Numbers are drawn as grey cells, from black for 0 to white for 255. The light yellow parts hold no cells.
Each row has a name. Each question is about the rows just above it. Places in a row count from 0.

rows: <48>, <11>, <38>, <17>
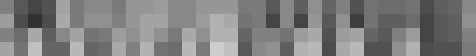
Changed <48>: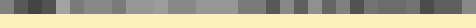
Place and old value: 32, [101]
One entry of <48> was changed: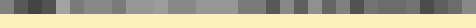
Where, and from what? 32, [101]

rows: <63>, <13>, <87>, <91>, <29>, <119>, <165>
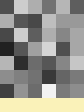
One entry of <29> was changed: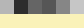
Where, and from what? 2, [108]
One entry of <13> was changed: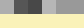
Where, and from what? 3, [190]
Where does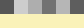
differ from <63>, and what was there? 0, [79]
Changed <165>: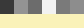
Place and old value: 0, [64]
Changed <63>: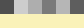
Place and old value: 3, [114]

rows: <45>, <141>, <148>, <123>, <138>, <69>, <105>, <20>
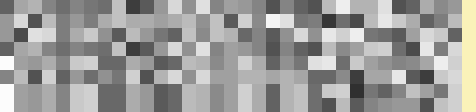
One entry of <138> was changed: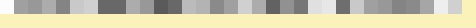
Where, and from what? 27, [145]
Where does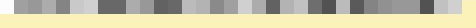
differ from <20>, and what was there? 11, [90]
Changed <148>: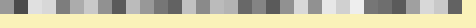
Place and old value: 15, [193]
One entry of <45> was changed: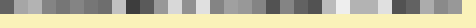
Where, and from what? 4, [110]
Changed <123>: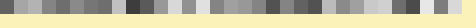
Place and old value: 5, [132]
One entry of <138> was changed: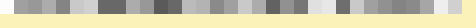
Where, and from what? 17, [208]
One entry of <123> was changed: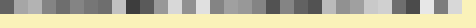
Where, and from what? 24, [138]

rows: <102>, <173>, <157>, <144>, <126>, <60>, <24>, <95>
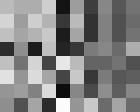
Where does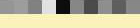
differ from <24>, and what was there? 3, [219]
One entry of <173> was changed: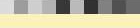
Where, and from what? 0, [212]
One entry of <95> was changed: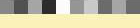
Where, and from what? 0, [142]

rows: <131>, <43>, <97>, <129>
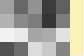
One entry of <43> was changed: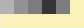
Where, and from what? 1, [138]
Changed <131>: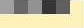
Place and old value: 3, [59]
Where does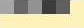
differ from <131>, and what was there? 0, [160]
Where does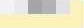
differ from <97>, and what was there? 3, [172]
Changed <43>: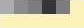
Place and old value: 0, [179]
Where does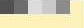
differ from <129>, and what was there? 4, [132]

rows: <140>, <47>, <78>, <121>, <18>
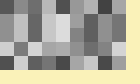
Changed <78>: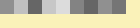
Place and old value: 6, [95]
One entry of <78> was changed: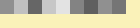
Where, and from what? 4, [220]
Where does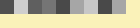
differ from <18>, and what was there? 8, [158]
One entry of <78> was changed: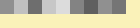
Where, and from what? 2, [102]

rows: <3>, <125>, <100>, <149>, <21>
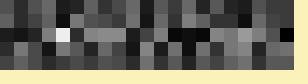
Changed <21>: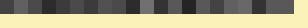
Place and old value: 17, [112]
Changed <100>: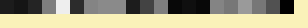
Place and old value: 18, [126]
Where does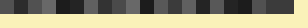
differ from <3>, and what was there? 13, [104]
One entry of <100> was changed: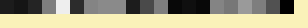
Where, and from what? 10, [67]

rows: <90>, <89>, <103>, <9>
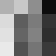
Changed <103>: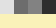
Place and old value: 1, [101]
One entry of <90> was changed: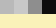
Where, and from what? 0, [177]
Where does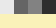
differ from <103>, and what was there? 0, [225]
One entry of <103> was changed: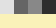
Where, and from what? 2, [130]
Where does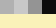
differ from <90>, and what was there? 2, [142]
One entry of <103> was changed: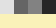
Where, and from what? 3, [46]

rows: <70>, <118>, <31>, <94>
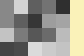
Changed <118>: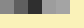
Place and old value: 2, [54]
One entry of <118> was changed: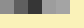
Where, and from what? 0, [136]

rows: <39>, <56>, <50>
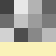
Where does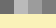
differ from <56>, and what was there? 1, [194]
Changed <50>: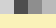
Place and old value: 2, [136]
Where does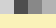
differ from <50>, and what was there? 3, [186]
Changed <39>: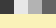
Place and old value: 0, [65]
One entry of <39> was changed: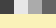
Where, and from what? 2, [179]
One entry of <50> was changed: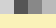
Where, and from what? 1, [78]
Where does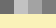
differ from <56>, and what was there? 2, [156]

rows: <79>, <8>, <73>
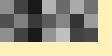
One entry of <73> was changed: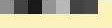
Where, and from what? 4, [192]
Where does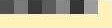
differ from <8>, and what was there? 1, [128]
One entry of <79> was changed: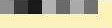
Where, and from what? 1, [66]
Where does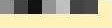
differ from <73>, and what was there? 2, [25]
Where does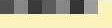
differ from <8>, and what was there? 1, [128]
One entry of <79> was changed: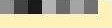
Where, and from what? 5, [171]
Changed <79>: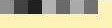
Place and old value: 2, [25]

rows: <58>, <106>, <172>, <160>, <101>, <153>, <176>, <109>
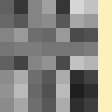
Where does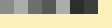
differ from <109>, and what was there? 1, [166]
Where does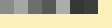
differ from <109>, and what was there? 5, [46]
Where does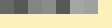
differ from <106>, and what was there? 6, [153]
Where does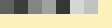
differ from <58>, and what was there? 1, [54]

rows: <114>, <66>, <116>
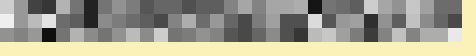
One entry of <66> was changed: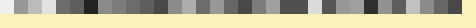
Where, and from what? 12, [131]
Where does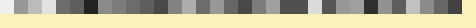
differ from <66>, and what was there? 32, [73]
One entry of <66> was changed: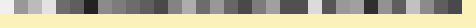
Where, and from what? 31, [102]
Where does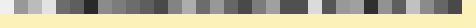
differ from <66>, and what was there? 6, [34]
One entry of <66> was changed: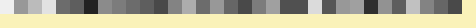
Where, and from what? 30, [139]
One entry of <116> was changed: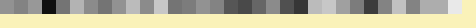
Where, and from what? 11, [205]

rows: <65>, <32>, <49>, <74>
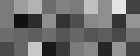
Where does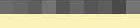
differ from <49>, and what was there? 3, [109]
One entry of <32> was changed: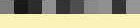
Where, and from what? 1, [17]

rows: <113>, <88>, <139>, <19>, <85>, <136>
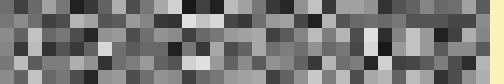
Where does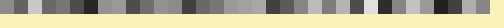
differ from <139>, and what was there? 2, [194]
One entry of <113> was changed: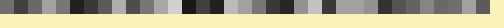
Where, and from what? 7, [99]

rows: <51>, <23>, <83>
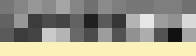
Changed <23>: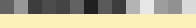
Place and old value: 8, [54]
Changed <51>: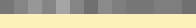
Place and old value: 3, [139]

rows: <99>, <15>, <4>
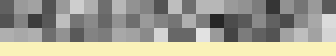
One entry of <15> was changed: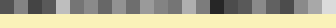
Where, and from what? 2, [60]
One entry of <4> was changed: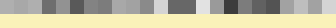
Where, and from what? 16, [68]
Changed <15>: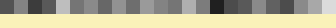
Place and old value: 15, [38]

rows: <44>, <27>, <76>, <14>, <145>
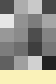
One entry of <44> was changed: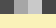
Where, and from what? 1, [173]
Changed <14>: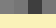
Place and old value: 1, [110]
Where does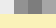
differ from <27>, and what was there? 0, [230]
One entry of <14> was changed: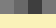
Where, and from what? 1, [110]
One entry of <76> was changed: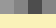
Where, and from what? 1, [139]
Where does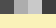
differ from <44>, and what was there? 3, [70]
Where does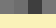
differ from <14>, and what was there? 0, [125]

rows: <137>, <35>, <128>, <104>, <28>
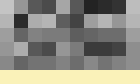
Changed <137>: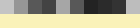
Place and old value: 3, [75]
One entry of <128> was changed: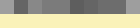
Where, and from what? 2, [130]

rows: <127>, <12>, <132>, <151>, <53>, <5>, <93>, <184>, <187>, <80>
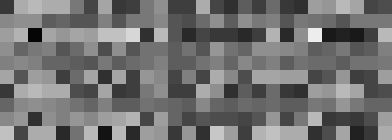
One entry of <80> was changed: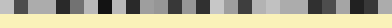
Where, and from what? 1, [69]
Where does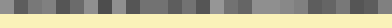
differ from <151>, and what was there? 1, [101]
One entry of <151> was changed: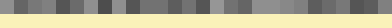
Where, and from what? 23, [101]
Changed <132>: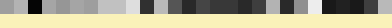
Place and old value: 9, [215]

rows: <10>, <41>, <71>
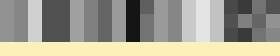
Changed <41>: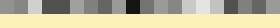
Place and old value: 19, [146]
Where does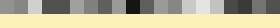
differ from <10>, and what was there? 7, [101]
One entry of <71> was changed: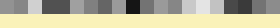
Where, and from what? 19, [134]
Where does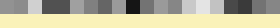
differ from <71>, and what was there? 1, [134]
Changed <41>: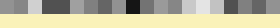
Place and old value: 8, [154]

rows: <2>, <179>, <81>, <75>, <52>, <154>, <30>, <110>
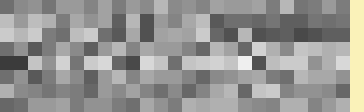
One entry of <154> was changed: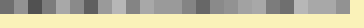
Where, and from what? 2, [89]
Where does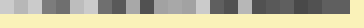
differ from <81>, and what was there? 15, [103]
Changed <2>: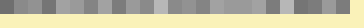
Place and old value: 4, [154]
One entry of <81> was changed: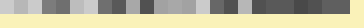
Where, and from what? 20, [95]

